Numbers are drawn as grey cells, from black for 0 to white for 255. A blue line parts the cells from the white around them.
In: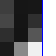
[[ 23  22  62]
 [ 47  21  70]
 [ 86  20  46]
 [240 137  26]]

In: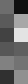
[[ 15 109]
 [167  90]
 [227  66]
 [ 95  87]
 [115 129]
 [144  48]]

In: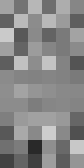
[[134 173 110 183 115 163]
 [ 94 155 185 140 186  97]
 [163 122  99 138  88 202]
 [139 122 133 156 100 160]
 [ 84 131 195 141 193  94]
 [122 130 133 130 132 139]
 [136 137 143 149 163 142]
 [132 136 134 125 140 140]
 [102 153 161 161 154 127]
 [ 80 137 205 137 169  88]
 [200 105 143  41 124 112]
 [149  92 158  63 100  66]]

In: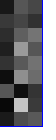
[[ 71  86  24]
 [ 49  69  57]
 [116  95  45]
 [ 86 154  31]
 [114  89  51]
 [108 143  14]
 [ 52  15  86]
 [ 58 196   8]
 [ 89  77  26]]

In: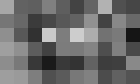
[[ 70  80 178 100  67  94 128  95  98 167]
 [105 136  67 145  98  88  72  59 104 118]
 [ 21 122 114 173 205 125 202  49  88 143]
 [ 73 128  78 132 122 124  66  93 144 159]
 [137  63  61  98  51  57  26  56 121 141]
 [ 83  97  76 129 120  91  80 126 154 158]]

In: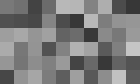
[[ 55  76 174 130 182 184 107  67 113 121]
 [150 147 125 184  55  76 133  72  77  81]
 [154 120 138  56 108  99 161 149 168 158]
 [197 128  90 163 178 130  82 148 119 171]
 [ 83  99  56 105  68 154 128 141 117 150]
 [ 91 193 141  88 159  94 124 166 147  71]]

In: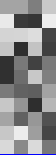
[[201 126 164 164]
 [237  53  58 233]
 [ 69 221 213 212]
 [ 63 195  46 197]
 [121  65 121  48]
 [127 200 109  48]
 [163  95  98 122]
 [182  46 148 199]
 [ 81 151  97 164]
 [ 69 158 236 199]
 [120 218 137 217]]

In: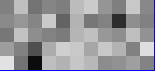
[[136 200 127 149 203 188 126 133 115 191 128]
 [129 143  44 130 119 179  99 202 133 150 138]
 [146 191 142 152 192 181 123 130 142 194 119]
 [222 129 179 200 166 200 207 172  79 129 157]
 [131 159 145 140 184 198 178 190  12 115 226]]
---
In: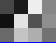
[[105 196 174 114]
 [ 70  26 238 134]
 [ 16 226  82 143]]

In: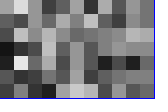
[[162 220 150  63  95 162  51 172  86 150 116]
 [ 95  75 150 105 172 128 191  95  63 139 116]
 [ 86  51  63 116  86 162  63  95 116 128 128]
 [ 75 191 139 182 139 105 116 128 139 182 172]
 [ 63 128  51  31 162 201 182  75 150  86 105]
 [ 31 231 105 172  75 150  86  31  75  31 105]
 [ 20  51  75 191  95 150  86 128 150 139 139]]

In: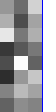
[[231 120 175]
 [175  77 163]
 [151 108 210]
 [131 186 163]
 [ 98 141 131]
 [ 77 252  98]
 [ 56  88 120]
 [ 45 151 198]]

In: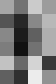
[[194 105 212  57]
 [166 114 203 156]
 [136  28  96 175]
 [125  17 114 175]
 [ 96  48 236 146]
 [ 84  39 136 184]]

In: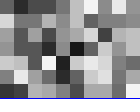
[[215 118 118 180 139 192  98 128 128 139]
 [203 192  86 244  32 203 233 215 128 108]
 [160  86 160  75 148 169 215  65 180 192]
 [148  86  86  43 139  23  98 203 148 192]
 [128 233 160 108  43  98 203 224 118 169]
 [ 98  43  75  75 118 192 244 139 233 148]
 [ 53  65 180 169 128  75 169 169 108 244]]

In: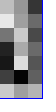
[[232 159 106]
 [202 159 180]
 [190 150  53]
 [117 202  73]
 [ 63   4  96]
 [ 34 170 106]
 [ 23 221  85]]
